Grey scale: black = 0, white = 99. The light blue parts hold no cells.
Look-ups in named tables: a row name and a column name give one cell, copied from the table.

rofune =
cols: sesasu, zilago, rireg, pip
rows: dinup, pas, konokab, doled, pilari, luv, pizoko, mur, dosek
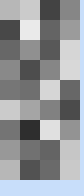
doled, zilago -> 30
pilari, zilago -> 43
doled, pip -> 84
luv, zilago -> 64
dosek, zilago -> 32
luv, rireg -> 50
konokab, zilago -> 56
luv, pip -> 29
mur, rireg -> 39
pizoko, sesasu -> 45
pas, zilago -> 91
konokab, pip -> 83

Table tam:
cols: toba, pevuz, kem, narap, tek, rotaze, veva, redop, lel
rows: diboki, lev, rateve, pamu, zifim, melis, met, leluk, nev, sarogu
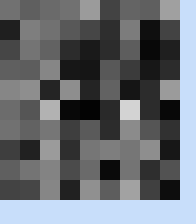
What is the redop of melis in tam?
17
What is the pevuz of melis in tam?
33
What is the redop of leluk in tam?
55
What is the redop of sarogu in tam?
25
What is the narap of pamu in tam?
9
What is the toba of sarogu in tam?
26
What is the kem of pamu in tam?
52
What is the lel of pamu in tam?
17
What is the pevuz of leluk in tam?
13
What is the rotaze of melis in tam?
16
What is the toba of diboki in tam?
44
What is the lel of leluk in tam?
9
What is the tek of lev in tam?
27
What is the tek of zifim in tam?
14
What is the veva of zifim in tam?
8
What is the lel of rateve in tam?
12
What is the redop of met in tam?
33
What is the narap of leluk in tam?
18
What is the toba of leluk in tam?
24
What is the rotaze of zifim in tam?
38
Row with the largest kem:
melis

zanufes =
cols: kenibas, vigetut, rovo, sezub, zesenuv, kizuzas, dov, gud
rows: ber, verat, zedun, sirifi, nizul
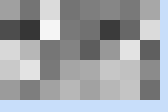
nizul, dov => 76
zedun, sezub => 51
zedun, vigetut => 71
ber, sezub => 45
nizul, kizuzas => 71
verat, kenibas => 30
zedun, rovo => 46
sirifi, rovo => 47
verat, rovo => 95
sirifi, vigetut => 88
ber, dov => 47
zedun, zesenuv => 36
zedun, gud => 37
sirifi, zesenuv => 66
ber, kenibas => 62
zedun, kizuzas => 59
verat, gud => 85
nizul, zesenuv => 63
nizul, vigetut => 49

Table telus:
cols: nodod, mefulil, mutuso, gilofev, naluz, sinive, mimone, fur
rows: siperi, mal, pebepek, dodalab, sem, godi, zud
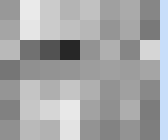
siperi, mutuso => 79
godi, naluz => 63
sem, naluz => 68
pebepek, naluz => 57
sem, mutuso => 68
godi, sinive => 56
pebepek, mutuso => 32

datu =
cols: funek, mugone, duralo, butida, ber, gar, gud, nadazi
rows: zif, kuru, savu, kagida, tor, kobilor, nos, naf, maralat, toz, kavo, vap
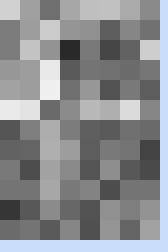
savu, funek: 48
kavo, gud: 49
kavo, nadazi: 57
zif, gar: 75
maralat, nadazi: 29
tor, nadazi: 36
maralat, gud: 34
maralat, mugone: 30
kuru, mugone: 61
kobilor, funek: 91
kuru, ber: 56
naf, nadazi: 26
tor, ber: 59
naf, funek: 38
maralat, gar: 55
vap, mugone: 45
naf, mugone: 39
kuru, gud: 52
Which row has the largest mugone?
kobilor

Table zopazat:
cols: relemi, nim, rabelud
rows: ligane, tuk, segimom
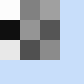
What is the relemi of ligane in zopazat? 98
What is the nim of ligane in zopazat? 50
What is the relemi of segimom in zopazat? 90
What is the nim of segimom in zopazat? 31
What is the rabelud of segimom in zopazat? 54
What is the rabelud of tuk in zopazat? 33
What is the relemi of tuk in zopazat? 6
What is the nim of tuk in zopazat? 58
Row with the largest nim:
tuk

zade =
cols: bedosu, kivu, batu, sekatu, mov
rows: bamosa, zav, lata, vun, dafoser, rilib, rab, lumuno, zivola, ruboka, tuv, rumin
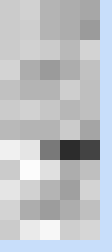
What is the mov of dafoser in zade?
74
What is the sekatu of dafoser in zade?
80
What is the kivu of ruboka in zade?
81
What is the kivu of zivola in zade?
98
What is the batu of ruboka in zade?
70
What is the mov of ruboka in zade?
82
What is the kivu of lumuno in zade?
89

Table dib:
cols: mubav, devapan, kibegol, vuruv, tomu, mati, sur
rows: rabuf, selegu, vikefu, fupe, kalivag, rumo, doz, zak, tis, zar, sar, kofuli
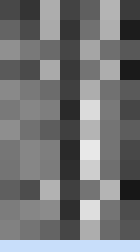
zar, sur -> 9
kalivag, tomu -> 67
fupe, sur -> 10
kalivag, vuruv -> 25
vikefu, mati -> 43
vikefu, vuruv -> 27
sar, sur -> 30
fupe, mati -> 67
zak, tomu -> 90
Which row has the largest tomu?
zak

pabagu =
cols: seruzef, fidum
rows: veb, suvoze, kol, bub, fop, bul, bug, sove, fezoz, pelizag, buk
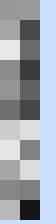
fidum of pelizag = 49
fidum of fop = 38
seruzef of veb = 59
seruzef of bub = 54
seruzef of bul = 43
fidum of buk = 8
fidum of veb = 60
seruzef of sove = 89
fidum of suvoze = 28
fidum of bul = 27
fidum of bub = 23
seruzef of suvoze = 64
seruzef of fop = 58
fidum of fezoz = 85
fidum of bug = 86
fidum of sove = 50
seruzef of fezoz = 65
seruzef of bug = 79

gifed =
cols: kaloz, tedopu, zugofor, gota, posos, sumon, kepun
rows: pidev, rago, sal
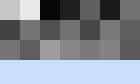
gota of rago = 44
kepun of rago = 37
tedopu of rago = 45
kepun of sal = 35
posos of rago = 27
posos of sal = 47
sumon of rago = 47
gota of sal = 52
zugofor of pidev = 3
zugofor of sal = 61
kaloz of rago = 26
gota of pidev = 12
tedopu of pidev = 90
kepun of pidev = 44
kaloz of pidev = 77
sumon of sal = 51
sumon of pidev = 10
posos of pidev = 37
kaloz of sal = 45
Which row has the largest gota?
sal

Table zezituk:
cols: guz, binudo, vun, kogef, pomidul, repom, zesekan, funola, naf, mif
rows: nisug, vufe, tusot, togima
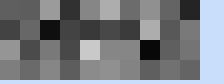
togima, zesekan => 51
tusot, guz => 58
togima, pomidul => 54
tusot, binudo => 29
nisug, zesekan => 42
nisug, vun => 60
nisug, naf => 39
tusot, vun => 47
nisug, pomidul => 52
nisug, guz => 37
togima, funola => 37
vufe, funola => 67
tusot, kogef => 28
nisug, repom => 67
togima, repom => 56
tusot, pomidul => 78
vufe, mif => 47

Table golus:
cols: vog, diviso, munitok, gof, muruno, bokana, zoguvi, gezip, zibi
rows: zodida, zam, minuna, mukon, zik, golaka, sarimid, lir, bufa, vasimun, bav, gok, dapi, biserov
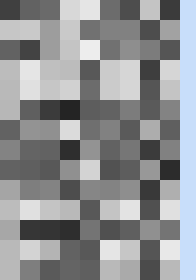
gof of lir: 18
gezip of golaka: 35
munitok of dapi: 70
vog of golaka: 71
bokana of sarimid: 50
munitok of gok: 20
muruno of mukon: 34

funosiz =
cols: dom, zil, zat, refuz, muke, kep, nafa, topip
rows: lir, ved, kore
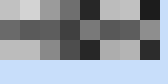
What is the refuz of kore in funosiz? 30
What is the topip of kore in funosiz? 17
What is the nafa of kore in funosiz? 70
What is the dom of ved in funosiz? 41
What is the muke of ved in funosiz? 47
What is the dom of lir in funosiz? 75
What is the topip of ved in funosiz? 55
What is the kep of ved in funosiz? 34
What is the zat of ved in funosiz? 36
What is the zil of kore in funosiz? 73
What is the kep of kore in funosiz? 67
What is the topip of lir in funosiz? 11
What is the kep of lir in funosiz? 73
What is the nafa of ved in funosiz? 36

